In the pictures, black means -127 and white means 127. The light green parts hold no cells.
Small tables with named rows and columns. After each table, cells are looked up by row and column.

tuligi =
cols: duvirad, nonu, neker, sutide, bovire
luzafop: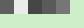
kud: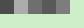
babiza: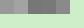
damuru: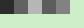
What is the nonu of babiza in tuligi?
35
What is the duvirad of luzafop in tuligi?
-32
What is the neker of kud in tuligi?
-16
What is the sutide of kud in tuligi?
-38
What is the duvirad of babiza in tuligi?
25
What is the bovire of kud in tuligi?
-2

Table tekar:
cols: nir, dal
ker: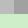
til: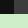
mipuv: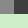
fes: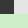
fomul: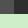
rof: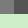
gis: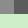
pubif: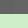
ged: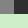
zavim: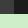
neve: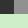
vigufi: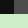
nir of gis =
12
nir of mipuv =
9
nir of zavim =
-66
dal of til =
-66
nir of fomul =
-46
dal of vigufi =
-50
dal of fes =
101
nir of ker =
60
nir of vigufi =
-111
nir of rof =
-4
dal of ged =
-80
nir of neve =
-77
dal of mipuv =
-64
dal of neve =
17
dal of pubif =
-26
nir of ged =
3
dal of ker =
33

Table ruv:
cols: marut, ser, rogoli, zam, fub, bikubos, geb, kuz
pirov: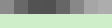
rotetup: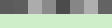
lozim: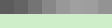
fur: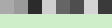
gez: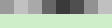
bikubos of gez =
-48
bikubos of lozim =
32
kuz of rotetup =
-28
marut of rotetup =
-36
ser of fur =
26
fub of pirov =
-25
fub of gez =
-69
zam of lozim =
8
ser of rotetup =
-33
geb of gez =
18
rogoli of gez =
41
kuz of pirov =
45
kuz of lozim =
19
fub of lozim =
24
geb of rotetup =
46
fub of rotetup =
-52
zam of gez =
-25
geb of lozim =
30
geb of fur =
85

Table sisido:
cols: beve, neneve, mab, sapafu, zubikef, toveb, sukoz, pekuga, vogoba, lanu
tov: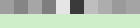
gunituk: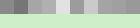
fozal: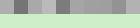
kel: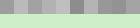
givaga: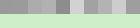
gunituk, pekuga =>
36
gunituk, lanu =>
25
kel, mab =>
34
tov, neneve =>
5
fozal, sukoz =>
32
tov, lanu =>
36
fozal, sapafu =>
58
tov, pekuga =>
45
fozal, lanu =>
50
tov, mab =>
38
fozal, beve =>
46
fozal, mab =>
41
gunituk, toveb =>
28
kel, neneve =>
58
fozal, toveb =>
37
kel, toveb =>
13
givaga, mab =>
44
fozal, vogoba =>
19
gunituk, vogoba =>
32

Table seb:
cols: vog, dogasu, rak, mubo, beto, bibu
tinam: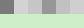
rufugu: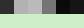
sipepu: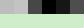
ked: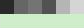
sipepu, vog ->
61
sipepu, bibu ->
-49
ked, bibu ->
85
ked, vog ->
-86
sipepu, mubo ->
-127
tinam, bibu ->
79
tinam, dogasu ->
83

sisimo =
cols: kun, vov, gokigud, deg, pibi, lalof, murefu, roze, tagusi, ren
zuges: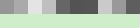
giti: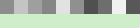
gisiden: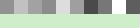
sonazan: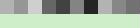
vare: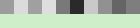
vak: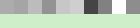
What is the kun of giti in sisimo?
13
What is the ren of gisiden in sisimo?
-33
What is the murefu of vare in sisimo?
73
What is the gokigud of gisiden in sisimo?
34
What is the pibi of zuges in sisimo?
-25
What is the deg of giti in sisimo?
6
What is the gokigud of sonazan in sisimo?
79
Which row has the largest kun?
sonazan

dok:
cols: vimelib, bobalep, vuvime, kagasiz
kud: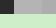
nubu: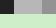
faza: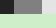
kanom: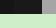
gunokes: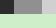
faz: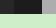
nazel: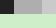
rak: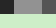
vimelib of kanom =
-106
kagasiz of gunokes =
80
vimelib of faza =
-92
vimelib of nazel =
-93
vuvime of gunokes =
16
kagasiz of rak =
-42
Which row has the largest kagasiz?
faza

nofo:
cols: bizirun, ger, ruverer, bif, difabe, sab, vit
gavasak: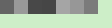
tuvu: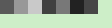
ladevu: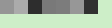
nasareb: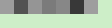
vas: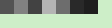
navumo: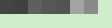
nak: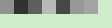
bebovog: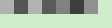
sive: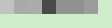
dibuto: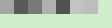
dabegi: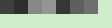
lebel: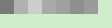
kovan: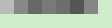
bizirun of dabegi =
-64
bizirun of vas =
-44
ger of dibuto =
-38
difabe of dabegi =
-73
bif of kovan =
-5
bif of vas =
52
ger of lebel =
49
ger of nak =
-77
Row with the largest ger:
lebel

